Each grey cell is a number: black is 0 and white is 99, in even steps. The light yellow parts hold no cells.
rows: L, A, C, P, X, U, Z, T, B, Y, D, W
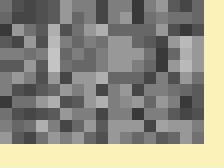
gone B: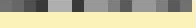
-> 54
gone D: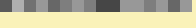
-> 63
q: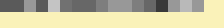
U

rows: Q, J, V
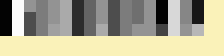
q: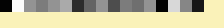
Q
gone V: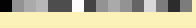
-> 62

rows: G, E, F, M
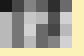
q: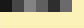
G
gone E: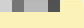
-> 77

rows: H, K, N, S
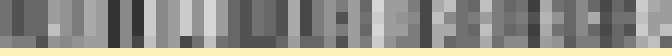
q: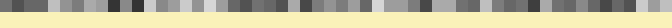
N
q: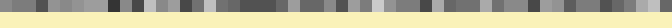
S
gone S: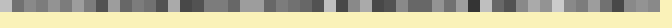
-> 36
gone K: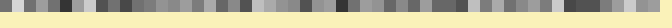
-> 70

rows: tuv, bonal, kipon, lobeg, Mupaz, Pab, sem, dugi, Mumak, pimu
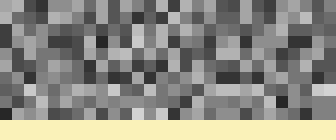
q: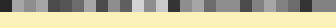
pimu
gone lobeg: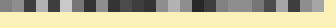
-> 59
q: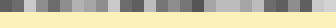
dugi
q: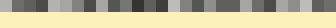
bonal

